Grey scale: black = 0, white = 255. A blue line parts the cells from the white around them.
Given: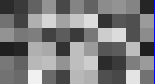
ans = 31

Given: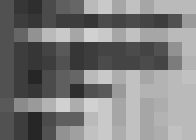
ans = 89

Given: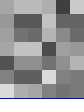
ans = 82

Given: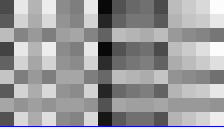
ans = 90

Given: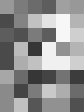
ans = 167

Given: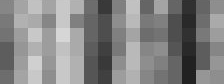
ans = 93

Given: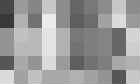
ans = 148

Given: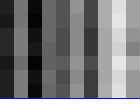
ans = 24
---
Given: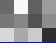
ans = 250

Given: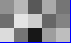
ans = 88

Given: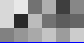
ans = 175

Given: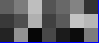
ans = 104

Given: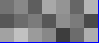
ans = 148

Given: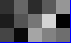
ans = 43
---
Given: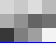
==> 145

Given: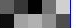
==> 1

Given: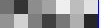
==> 239

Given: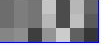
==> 76

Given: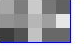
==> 182

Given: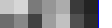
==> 172
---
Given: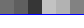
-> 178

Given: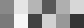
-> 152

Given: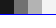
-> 179

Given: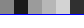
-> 211

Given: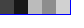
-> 141

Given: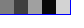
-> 9

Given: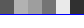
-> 234

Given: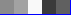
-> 59

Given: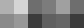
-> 102

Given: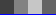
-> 198
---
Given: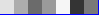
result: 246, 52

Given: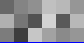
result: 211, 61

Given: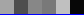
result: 192, 7

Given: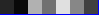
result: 224, 9

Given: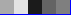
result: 227, 27

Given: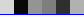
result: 215, 8

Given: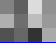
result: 220, 50
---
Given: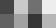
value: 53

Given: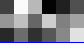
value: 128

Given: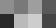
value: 205

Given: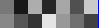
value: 112

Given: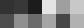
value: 70

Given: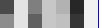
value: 53
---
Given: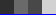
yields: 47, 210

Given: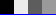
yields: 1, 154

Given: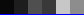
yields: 8, 141

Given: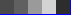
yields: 74, 45

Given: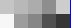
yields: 197, 54

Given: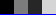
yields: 1, 213

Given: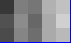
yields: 55, 185

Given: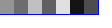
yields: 148, 77

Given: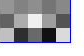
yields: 149, 218
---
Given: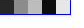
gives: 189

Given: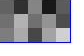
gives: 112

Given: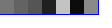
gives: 32

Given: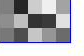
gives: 51

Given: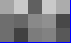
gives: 137

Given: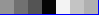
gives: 5

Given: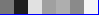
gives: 160
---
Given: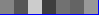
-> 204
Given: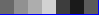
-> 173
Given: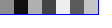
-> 176
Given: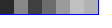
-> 63
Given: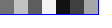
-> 93
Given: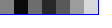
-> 109
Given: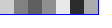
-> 95
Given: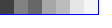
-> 103
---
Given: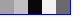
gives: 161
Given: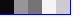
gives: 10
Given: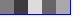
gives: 126
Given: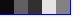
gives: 11
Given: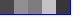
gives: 72
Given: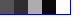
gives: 84
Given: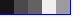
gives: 21
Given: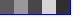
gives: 90
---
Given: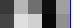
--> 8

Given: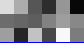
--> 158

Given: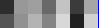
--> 32

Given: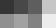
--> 130

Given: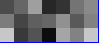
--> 89

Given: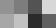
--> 43
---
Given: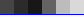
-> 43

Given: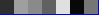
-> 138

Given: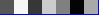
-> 55

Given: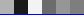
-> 25

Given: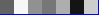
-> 145

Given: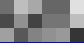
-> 88

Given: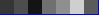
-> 20

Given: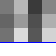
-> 175

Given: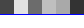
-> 226
